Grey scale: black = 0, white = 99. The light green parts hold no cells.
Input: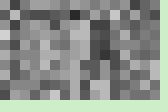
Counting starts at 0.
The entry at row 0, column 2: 48
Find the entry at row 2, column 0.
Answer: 57
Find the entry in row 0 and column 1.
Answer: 26
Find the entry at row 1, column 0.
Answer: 35
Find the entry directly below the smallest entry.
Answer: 62
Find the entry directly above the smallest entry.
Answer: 62
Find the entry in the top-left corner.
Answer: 62
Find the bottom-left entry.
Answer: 30
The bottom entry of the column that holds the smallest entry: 67
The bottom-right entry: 52
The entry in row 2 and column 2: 52
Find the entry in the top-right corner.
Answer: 48
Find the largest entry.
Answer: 81
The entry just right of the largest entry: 44
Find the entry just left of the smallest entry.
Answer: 39

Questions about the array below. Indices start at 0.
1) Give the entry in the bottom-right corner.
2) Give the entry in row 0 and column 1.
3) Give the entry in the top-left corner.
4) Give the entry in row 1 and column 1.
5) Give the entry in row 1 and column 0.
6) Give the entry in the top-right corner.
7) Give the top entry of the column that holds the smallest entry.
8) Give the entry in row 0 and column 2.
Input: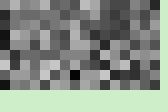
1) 23
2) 69
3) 51
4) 46
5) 15
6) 15
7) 32
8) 51

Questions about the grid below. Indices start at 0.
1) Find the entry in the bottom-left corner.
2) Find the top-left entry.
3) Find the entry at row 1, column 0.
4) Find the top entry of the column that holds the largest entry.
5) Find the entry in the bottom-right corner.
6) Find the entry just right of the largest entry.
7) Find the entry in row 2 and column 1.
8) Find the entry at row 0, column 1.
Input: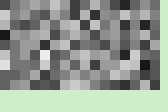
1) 38
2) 29
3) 79
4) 55
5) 24
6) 33
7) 38
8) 46

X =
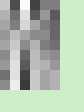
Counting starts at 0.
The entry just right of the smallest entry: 78
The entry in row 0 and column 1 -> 30
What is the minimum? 22
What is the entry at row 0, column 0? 78
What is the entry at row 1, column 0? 69
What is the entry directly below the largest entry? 87
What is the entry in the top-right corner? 49
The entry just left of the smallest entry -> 92
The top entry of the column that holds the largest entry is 97
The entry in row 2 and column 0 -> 64
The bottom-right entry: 69
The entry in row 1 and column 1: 44

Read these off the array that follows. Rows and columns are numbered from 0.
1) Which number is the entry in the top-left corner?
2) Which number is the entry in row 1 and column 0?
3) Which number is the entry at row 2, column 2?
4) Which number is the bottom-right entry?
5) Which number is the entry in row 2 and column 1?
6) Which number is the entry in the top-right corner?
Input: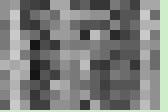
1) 56
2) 56
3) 25
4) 56
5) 73
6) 65

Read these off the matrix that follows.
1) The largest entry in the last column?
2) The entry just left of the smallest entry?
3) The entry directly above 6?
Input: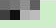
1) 73
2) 24
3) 46

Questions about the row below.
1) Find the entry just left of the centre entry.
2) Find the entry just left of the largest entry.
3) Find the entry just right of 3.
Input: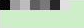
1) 73
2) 15
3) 60

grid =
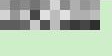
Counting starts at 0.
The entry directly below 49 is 58
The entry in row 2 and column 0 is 36
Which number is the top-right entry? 63
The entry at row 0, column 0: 63
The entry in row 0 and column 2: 53
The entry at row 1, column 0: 82

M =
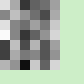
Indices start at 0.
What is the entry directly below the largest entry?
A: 25
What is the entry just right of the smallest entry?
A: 78
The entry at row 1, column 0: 52
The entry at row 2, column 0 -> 87
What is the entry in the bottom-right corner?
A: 83
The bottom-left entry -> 70
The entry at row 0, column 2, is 21
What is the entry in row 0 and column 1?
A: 66
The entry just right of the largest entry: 52
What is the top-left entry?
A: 87
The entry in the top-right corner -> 62
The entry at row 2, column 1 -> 52

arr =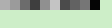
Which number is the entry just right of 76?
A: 29
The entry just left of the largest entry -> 56
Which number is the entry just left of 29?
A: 76

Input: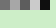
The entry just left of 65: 44
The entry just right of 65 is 36

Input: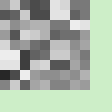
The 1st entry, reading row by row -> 60
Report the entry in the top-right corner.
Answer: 47
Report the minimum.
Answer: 15
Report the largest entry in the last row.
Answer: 79
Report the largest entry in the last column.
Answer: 88
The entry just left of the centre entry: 43
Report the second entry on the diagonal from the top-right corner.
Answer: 38
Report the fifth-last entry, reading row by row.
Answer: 69
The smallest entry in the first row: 29
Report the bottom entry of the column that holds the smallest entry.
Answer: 51
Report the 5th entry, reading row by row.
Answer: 33
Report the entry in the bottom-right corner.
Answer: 60
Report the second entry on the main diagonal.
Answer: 38
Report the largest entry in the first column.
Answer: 92
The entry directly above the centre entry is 69
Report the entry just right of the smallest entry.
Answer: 29
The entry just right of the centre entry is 74
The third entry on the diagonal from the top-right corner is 47
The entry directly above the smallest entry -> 88

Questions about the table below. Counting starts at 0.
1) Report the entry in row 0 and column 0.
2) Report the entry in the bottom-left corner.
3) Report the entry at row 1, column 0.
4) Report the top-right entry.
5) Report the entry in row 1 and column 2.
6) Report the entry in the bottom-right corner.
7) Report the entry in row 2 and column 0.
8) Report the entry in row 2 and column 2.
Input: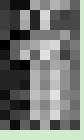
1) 19
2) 33
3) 24
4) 37
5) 69
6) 24
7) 24
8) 65

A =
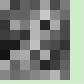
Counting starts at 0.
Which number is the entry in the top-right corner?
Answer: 47
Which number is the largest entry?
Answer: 78
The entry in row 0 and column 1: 24
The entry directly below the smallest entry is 66
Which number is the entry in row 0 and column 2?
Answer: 38
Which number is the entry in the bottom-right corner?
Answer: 42
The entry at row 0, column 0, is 62
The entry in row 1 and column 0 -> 33
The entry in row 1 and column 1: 38
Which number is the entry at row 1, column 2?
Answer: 38
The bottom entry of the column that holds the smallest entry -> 52
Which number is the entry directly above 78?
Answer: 62
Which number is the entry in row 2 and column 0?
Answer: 20
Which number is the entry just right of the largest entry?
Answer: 52
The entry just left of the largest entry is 52
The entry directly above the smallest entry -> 11
